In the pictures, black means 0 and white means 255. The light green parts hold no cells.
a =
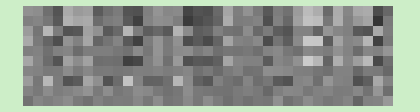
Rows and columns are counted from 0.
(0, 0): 145
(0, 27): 155
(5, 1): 133
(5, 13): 145
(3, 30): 92
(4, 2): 112
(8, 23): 121
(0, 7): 91
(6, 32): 130
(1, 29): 188
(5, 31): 174
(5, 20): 165
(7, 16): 138
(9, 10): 123
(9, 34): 129
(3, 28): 200
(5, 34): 185
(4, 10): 113
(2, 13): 104
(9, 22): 113
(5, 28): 203
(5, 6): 161
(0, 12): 128
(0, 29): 173
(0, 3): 84
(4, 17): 122
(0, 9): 123
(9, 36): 152
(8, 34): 114
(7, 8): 82
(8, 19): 115
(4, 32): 131
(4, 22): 120
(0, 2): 111
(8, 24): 104
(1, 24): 79
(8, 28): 120
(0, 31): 172
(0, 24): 88
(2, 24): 123

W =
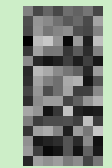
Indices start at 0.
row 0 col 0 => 128
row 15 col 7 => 118
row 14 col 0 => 154
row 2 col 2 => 118
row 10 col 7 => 29
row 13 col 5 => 42
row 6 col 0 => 41
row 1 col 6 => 74
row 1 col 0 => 78
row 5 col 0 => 138
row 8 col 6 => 63
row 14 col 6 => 97
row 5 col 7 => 23
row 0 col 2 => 101
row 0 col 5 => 98
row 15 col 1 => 159
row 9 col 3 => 156
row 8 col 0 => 69
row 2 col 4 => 142
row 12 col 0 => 52
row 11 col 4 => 80
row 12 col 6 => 119
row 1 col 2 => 137
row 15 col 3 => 157
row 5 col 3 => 33
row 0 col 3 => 71
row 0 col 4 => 110
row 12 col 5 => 155
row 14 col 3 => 21
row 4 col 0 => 55
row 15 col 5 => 140
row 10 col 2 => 19
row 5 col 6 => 63

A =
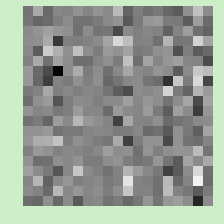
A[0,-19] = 116
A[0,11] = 126
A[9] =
[111, 144, 155, 84, 126, 140, 138, 127, 137, 139, 159, 136, 149, 142, 115, 141, 165, 74, 163]
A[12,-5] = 89
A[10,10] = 139
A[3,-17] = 170
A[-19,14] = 123
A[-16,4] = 143
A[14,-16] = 129
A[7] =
[152, 102, 62, 131, 123, 145, 128, 142, 104, 117, 135, 139, 117, 108, 50, 200, 124, 216, 71]
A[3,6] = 130
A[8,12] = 136
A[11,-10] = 66
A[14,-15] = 136
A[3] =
[141, 143, 170, 56, 128, 126, 130, 139, 164, 215, 189, 130, 131, 112, 180, 117, 120, 210, 163]
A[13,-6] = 145
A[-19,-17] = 107
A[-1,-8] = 120
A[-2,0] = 139
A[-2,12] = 130
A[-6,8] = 158
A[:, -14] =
[146, 114, 113, 126, 191, 111, 172, 145, 128, 140, 155, 183, 121, 144, 133, 146, 198, 127, 150, 90]
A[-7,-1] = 132
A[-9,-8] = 132
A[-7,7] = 125
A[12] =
[146, 146, 153, 115, 122, 121, 133, 137, 134, 123, 124, 135, 106, 112, 89, 144, 120, 96, 164]
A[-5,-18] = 110
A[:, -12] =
[148, 123, 116, 139, 125, 132, 141, 142, 131, 127, 134, 143, 137, 125, 136, 123, 128, 137, 141, 136]
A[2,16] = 157
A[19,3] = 104
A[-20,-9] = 99
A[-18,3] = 150
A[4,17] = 92
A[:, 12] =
[113, 149, 135, 131, 127, 164, 132, 117, 136, 149, 155, 131, 106, 145, 148, 121, 135, 127, 130, 149]
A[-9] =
[113, 122, 101, 157, 138, 183, 152, 143, 132, 66, 167, 132, 131, 144, 106, 116, 122, 137, 140]

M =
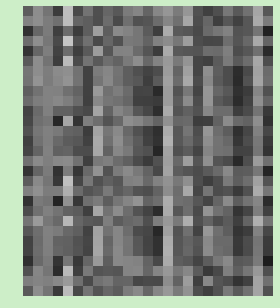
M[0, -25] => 93
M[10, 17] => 82
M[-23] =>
[117, 141, 125, 139, 143, 114, 66, 124, 134, 115, 94, 80, 67, 77, 156, 100, 160, 69, 142, 94, 76, 45, 74, 162, 107]
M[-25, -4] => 77
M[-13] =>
[52, 101, 123, 50, 124, 54, 105, 146, 82, 123, 138, 121, 99, 72, 163, 93, 85, 76, 90, 106, 137, 91, 93, 119, 37]
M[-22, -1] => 110
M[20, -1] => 64
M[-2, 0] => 126
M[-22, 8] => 136
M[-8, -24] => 154
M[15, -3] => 78
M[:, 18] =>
[64, 102, 106, 71, 109, 64, 142, 136, 150, 149, 135, 63, 150, 142, 133, 143, 90, 62, 117, 69, 147, 99, 151, 137, 139, 93, 57, 136, 63]
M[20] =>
[76, 112, 128, 115, 98, 92, 63, 166, 114, 140, 109, 83, 67, 44, 170, 86, 110, 74, 147, 113, 99, 52, 69, 126, 64]
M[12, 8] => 118
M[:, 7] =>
[79, 78, 159, 74, 156, 89, 124, 117, 153, 136, 164, 110, 163, 169, 167, 121, 146, 81, 93, 123, 166, 86, 162, 164, 166, 154, 84, 113, 84]
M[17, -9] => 143
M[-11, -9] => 168
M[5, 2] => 115
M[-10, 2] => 116
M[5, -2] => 167
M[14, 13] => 38
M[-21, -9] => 120
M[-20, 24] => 100
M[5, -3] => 109
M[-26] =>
[108, 142, 119, 74, 197, 81, 112, 74, 102, 81, 121, 118, 99, 129, 140, 119, 157, 77, 71, 72, 110, 85, 104, 169, 100]
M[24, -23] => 127
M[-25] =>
[52, 102, 126, 66, 108, 62, 90, 156, 86, 130, 131, 107, 85, 60, 170, 89, 86, 84, 109, 107, 127, 77, 87, 112, 42]
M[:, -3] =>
[113, 87, 87, 104, 87, 109, 74, 82, 60, 67, 75, 98, 70, 77, 67, 78, 93, 110, 81, 115, 69, 100, 61, 76, 75, 92, 118, 65, 113]
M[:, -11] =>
[150, 134, 171, 140, 170, 153, 156, 161, 156, 156, 170, 145, 171, 178, 162, 159, 163, 146, 141, 173, 170, 152, 160, 172, 175, 170, 152, 141, 152]
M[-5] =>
[67, 109, 127, 102, 96, 84, 68, 166, 105, 137, 116, 88, 68, 49, 175, 87, 103, 83, 139, 110, 104, 56, 75, 119, 58]
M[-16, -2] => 120

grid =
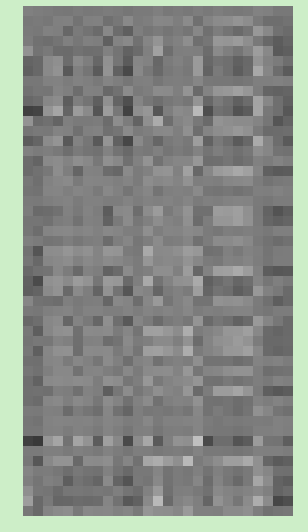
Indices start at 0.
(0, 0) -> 128
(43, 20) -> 109
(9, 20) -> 112
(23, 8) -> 108
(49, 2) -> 121
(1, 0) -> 120
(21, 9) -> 122
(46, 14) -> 115
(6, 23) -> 168
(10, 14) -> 126
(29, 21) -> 145
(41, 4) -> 131
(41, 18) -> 123
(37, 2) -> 137
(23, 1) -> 123
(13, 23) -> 170
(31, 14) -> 121
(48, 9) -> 127
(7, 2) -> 129
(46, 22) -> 121
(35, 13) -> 113
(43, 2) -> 149
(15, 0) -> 108
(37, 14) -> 131
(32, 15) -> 140
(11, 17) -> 120
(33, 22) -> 147
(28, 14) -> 123
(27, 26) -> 120
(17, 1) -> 111
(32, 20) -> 150
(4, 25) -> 90
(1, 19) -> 139
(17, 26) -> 122
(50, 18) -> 128
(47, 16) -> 120
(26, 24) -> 93
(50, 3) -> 138
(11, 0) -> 147
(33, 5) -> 111

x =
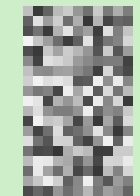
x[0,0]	191
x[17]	[167, 199, 238, 207, 97, 136, 239, 125, 87, 156, 128]
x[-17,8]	223
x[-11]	[149, 119, 130, 69, 238, 167, 234, 92, 218, 116, 187]
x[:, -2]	[174, 103, 127, 131, 86, 124, 99, 235, 116, 214, 130, 92, 56, 98, 204, 210, 131, 156, 144]
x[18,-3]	159
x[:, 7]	[202, 181, 61, 75, 84, 118, 63, 239, 92, 235, 103, 56, 227, 148, 61, 72, 55, 125, 119]
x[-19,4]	203
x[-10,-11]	240
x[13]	[222, 116, 85, 211, 209, 98, 66, 148, 241, 98, 235]
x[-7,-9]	111
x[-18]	[98, 225, 157, 206, 110, 174, 55, 181, 69, 103, 96]
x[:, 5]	[151, 174, 134, 96, 182, 155, 138, 87, 167, 188, 147, 70, 111, 98, 200, 96, 70, 136, 138]
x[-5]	[116, 72, 76, 53, 173, 200, 186, 61, 62, 204, 203]
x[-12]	[207, 242, 222, 230, 219, 87, 92, 239, 143, 235, 134]
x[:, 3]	[186, 206, 178, 108, 163, 214, 159, 230, 69, 178, 125, 204, 220, 211, 53, 178, 110, 207, 150]
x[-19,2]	99
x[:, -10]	[58, 225, 115, 196, 57, 66, 141, 242, 119, 228, 222, 241, 67, 116, 72, 235, 233, 199, 103]
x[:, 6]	[113, 55, 160, 226, 150, 137, 119, 92, 234, 74, 238, 153, 144, 66, 186, 149, 106, 239, 184]
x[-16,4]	60
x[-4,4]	169
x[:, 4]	[203, 110, 227, 60, 204, 201, 162, 219, 238, 150, 125, 165, 98, 209, 173, 169, 176, 97, 110]
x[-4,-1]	234
